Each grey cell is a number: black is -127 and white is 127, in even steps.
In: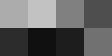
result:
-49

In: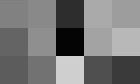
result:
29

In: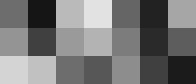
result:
38

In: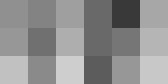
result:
39

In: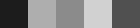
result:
-47

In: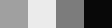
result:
-119
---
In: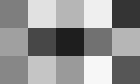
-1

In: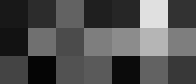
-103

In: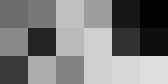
-19

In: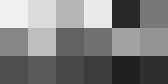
112

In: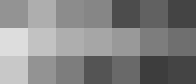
19

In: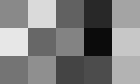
9

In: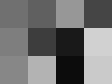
-15

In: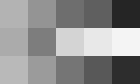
51

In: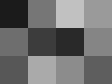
-100

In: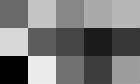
-21
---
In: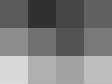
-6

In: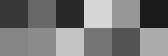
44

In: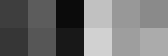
43

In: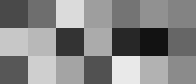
-25

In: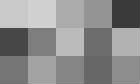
50

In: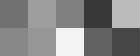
-57

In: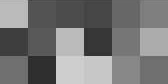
43

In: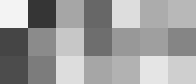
5
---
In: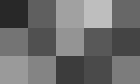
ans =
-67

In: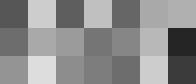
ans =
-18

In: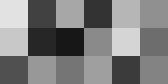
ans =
31

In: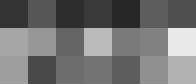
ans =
-34

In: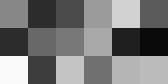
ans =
-15

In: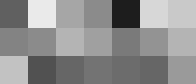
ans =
-19

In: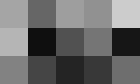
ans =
-91
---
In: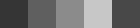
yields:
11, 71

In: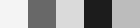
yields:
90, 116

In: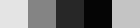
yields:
-88, 100

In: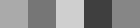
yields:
79, 79

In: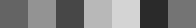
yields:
56, 84

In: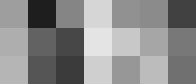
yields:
100, 100

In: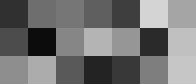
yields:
52, 84

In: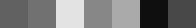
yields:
7, 99

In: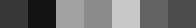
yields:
12, 72
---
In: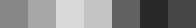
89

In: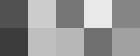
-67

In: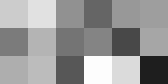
60

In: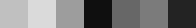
29

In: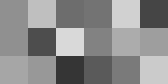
24

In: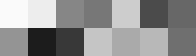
-71

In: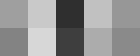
3
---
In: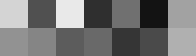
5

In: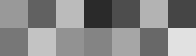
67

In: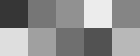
32

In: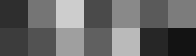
-45

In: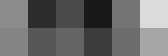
-40

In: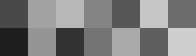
20

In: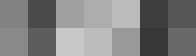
-34

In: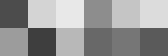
-65

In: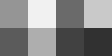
46

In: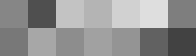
39
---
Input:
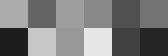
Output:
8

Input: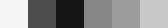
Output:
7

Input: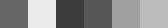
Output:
-41

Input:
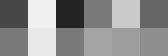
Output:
-6

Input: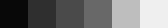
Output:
-23

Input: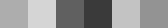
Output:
-69
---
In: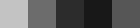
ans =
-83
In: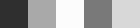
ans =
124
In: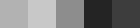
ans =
13
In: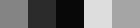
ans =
-119
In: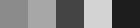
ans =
-59
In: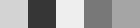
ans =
110
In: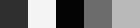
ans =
-123
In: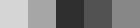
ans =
-80
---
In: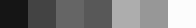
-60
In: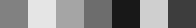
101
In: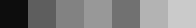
-33
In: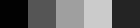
-42
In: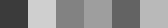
79
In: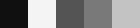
116
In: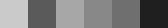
-37
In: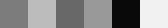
60
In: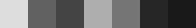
-30
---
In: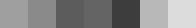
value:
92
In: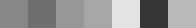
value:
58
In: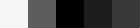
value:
-70
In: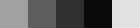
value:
98
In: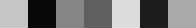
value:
41
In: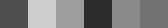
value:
-13
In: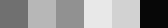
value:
-120
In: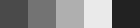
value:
-93
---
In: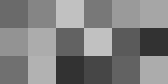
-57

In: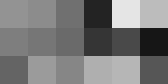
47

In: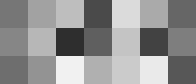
75

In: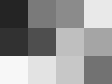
99

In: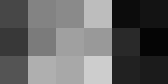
77

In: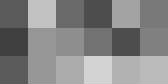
82

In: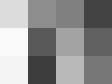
-67
